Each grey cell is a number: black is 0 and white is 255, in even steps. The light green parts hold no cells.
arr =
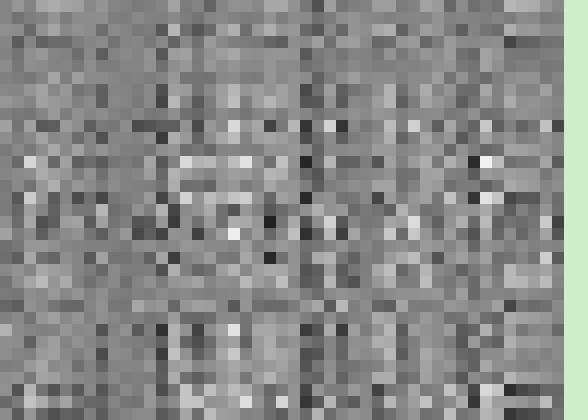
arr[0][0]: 132
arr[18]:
[143, 108, 167, 80, 94, 156, 162, 91, 160, 116, 127, 84, 90, 151, 59, 143, 112, 154, 112, 172, 168, 150, 34, 118, 168, 81, 141, 208, 87, 134, 119, 122, 164, 156, 219, 128, 97, 147, 174, 105, 185, 97, 115, 109, 117, 202, 66]
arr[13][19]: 189
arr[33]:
[106, 122, 194, 171, 135, 163, 119, 104, 101, 132, 118, 115, 151, 120, 139, 197, 194, 145, 149, 164, 222, 146, 110, 213, 148, 54, 89, 182, 107, 92, 135, 107, 182, 136, 158, 192, 126, 138, 170, 55, 190, 157, 156, 149, 137, 186, 106]
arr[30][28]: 112
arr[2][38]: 95
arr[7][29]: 115
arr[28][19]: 160
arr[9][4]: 152
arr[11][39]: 117
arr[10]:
[160, 116, 160, 89, 93, 154, 141, 93, 122, 119, 140, 75, 83, 93, 93, 144, 73, 151, 137, 216, 150, 165, 67, 121, 182, 52, 134, 210, 52, 136, 118, 131, 187, 128, 207, 140, 93, 165, 122, 100, 198, 94, 128, 99, 116, 192, 71]
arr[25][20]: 148
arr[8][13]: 69
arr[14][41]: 147
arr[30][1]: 128
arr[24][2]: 142
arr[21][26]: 170
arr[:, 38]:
[140, 133, 95, 138, 113, 120, 145, 108, 93, 124, 122, 89, 146, 150, 125, 122, 135, 149, 174, 116, 149, 159, 98, 136, 156, 144, 114, 90, 87, 103, 117, 87, 141, 170, 114]
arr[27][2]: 133
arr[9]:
[127, 120, 117, 133, 152, 125, 143, 134, 140, 131, 123, 134, 120, 122, 142, 113, 104, 120, 138, 133, 117, 133, 143, 125, 143, 134, 114, 126, 132, 144, 137, 149, 145, 127, 137, 138, 140, 121, 124, 143, 112, 115, 140, 145, 142, 137, 130]
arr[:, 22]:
[167, 145, 174, 101, 148, 149, 149, 147, 180, 143, 67, 164, 147, 112, 181, 165, 103, 88, 34, 103, 138, 40, 169, 145, 133, 106, 154, 167, 171, 174, 153, 179, 104, 110, 109]
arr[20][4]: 143
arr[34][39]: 124
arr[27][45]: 137
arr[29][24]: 155
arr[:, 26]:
[80, 113, 88, 158, 122, 120, 98, 110, 88, 114, 134, 110, 100, 107, 85, 93, 139, 175, 141, 97, 118, 170, 94, 98, 108, 166, 109, 85, 102, 84, 117, 99, 148, 89, 177]
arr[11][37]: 151
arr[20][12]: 141
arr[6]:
[128, 124, 119, 131, 164, 126, 156, 139, 139, 134, 128, 130, 124, 131, 151, 116, 116, 114, 136, 138, 125, 123, 149, 136, 146, 139, 98, 124, 142, 156, 138, 140, 140, 128, 139, 138, 156, 115, 145, 120, 107, 127, 141, 146, 146, 121, 131]
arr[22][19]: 177
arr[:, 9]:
[132, 126, 138, 114, 131, 124, 134, 132, 135, 131, 119, 134, 135, 117, 137, 140, 118, 110, 116, 128, 127, 115, 138, 137, 126, 119, 135, 131, 137, 140, 131, 136, 118, 132, 122]
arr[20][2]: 150
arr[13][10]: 123
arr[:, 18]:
[133, 135, 156, 136, 156, 140, 136, 158, 159, 138, 137, 166, 131, 154, 148, 145, 171, 112, 112, 156, 137, 120, 156, 143, 132, 133, 137, 163, 151, 167, 152, 149, 161, 149, 156]
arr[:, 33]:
[123, 134, 98, 149, 120, 131, 128, 112, 95, 127, 128, 100, 134, 128, 113, 113, 127, 177, 156, 107, 143, 169, 102, 123, 143, 163, 124, 90, 104, 92, 123, 105, 125, 136, 133]
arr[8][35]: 162
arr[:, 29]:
[127, 148, 148, 157, 131, 136, 156, 115, 136, 144, 136, 124, 140, 98, 129, 142, 119, 107, 134, 164, 125, 97, 117, 83, 140, 127, 129, 157, 143, 146, 116, 124, 152, 92, 146]
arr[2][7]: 140

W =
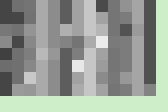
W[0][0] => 69
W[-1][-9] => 140
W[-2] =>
[69, 112, 200, 170, 140, 93, 162, 198, 139, 120, 152, 165, 81]
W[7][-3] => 124
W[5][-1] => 81
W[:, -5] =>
[74, 162, 182, 236, 162, 156, 139, 162]
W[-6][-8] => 176
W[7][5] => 93
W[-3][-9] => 140
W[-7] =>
[69, 70, 114, 170, 140, 93, 162, 198, 162, 117, 124, 165, 81]
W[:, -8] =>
[93, 93, 176, 131, 93, 93, 93, 93]
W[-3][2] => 136
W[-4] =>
[64, 112, 126, 185, 151, 93, 126, 198, 162, 117, 124, 165, 81]
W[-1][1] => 154
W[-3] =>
[109, 112, 136, 170, 140, 93, 232, 198, 156, 117, 124, 165, 81]
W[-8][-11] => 116
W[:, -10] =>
[170, 170, 170, 170, 185, 170, 170, 170]
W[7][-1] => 131
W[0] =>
[69, 112, 116, 170, 140, 93, 162, 198, 74, 117, 146, 165, 81]
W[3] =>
[138, 72, 136, 170, 140, 131, 116, 171, 236, 122, 124, 165, 81]
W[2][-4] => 117
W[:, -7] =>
[162, 162, 162, 116, 126, 232, 162, 171]

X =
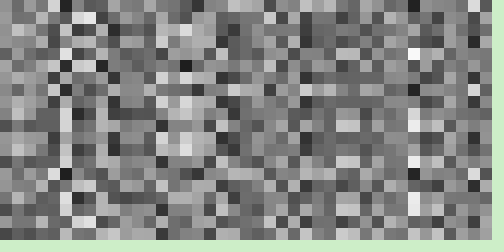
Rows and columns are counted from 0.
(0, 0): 146
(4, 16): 160
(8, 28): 100
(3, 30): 128
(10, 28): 199
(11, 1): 168
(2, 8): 176
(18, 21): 122
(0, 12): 167
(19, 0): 71
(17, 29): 195
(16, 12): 90
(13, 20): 104
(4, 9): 124
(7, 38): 119
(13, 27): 101
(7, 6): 125
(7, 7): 79
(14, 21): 163
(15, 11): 152
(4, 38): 133
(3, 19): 91
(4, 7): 102
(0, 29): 102
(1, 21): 118
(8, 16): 177
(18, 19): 101
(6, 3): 145
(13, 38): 150
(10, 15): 132
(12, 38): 113
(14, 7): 102
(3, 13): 204
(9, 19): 56
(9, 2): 151
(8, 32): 137
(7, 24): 133
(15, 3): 178

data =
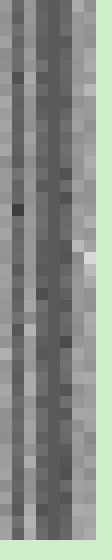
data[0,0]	154
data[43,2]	180
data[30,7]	149
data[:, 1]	[104, 95, 112, 101, 110, 109, 81, 103, 97, 99, 96, 99, 96, 93, 114, 99, 103, 62, 112, 101, 106, 107, 91, 108, 95, 99, 113, 87, 102, 110, 97, 93, 99, 110, 102, 107, 102, 111, 104, 98, 103, 94, 89, 112, 98]
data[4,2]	155
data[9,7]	154
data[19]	[163, 101, 151, 106, 90, 108, 156, 150]
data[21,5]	86
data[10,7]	145
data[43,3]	101
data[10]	[164, 96, 144, 112, 90, 111, 160, 145]
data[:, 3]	[98, 101, 100, 94, 94, 113, 89, 104, 91, 96, 112, 103, 105, 96, 109, 91, 109, 107, 112, 106, 93, 94, 89, 99, 79, 111, 103, 104, 94, 88, 103, 112, 108, 92, 108, 108, 96, 110, 95, 107, 95, 103, 83, 101, 107]
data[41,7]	150
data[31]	[154, 93, 170, 112, 90, 108, 167, 169]
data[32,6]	145
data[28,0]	148
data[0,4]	90
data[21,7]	216
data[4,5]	100
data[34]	[144, 102, 156, 108, 90, 88, 166, 164]
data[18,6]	155
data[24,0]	153
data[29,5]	110
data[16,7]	147
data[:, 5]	[102, 104, 110, 89, 100, 104, 102, 100, 89, 101, 111, 104, 111, 106, 83, 108, 81, 102, 106, 108, 87, 86, 101, 109, 96, 88, 105, 103, 75, 110, 113, 108, 85, 111, 88, 109, 105, 91, 85, 80, 105, 86, 96, 100, 103]
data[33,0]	160
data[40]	[143, 103, 146, 95, 90, 105, 160, 158]
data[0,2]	150

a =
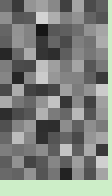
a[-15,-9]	102
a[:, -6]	[161, 211, 22, 55, 52, 192, 203, 57, 148, 177, 46, 48, 141, 88, 84]
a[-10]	[125, 75, 73, 192, 159, 121, 165, 86, 120]
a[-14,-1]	84
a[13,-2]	93
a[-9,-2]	96
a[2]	[101, 147, 131, 22, 87, 95, 110, 146, 165]
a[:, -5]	[136, 174, 87, 102, 45, 159, 151, 71, 195, 123, 45, 84, 93, 134, 117]
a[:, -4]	[64, 128, 95, 74, 94, 121, 132, 160, 54, 103, 141, 102, 196, 94, 34]
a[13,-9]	93
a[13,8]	208
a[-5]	[80, 132, 155, 46, 45, 141, 96, 142, 122]
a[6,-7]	134
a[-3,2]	122
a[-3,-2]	171
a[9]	[45, 75, 87, 177, 123, 103, 185, 85, 151]
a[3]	[95, 149, 130, 55, 102, 74, 127, 115, 172]
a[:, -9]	[102, 143, 101, 95, 38, 125, 134, 73, 170, 45, 80, 104, 126, 93, 105]
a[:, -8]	[57, 87, 147, 149, 104, 75, 38, 172, 119, 75, 132, 188, 114, 146, 99]
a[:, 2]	[148, 90, 131, 130, 171, 73, 134, 66, 103, 87, 155, 135, 122, 68, 146]
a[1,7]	100
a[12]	[126, 114, 122, 141, 93, 196, 95, 171, 57]
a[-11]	[38, 104, 171, 52, 45, 94, 136, 119, 137]
